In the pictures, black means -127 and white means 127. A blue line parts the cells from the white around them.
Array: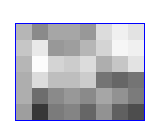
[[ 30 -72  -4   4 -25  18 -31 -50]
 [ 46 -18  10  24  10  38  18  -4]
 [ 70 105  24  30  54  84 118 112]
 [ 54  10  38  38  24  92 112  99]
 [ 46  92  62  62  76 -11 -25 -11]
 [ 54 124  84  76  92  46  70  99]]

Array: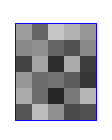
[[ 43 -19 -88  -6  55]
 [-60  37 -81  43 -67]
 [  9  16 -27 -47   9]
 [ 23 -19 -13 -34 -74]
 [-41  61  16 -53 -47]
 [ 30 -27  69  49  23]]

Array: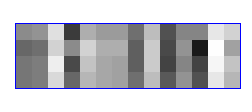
[[ -24  -16   82   11   82   46   46  -32   75  -54   19 -101  126   33]
 [  -9   -2   89  -24   54   39   33  -16   61  -38   19  -46  103   54]
 [  11   19   96  -68   46   27   27  -16   61  -46    5    5  103   82]
 [  -9   -2  110  -54   67   39   33  -32   75  -60    5  -60  118   67]]

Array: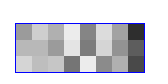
[[ 56  56  27 100  -3  85  19 -34]
 [ 27  78  48 108   5  92  34 -81]
 [ 85  62  70 -10 108  11  48 -54]]

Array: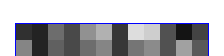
[[   5  -92  -31  -54  -18    5  -72  -10   11  -46   33  -38]
 [ -79  -92  -18  -54   17   49  -72   93   78  -46 -107  -60]]

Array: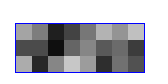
[[ -52  -52 -112  -26    6  -38  -20  -67]
 [  36   -2  -96  -60   -8   51   20   64]
 [  44  -88    6   71   28  -81  -14  -46]]
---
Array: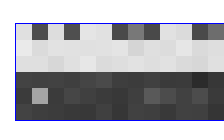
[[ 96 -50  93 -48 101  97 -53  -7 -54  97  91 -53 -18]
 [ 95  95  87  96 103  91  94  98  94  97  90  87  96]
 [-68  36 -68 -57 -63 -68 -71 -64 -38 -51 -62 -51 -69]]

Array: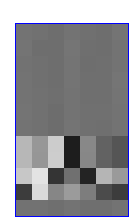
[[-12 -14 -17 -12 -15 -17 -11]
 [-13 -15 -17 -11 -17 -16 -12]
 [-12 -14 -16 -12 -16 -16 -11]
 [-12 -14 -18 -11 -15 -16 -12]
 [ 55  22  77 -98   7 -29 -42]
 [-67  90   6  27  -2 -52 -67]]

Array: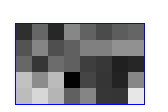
[[-80 -25 -88   7 -29 -52 -34 -26]
 [-24 -73 -19 -31 -65 -72 -95 -89]
 [ 60  87  53 -31   5 -73 -74 103]]

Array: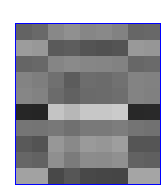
[[-28 -22   8  16   6   9   2 -25 -23]
 [-26 -23   5  10   6   5   2 -24 -21]
 [  6   2 -20 -30 -21 -20 -17   3   0]
 [-10 -11  -7 -15  -6  -6  -2 -11 -14]
 [-25 -29  15  -4  12  11  16 -29 -32]]

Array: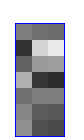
[[ -1 -15 -18]
 [-29  26  30]
 [-14  -1  -1]
 [ 16 -47 -52]]

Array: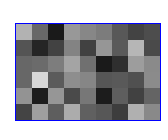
[[  50  -23 -101   24    7   -3  -39  -60  -50]
 [ -24  -20   -2   36  -15 -101  -80   29   10]
 [  19  -98   22  -53   -8  -99  -33  -62  -27]]
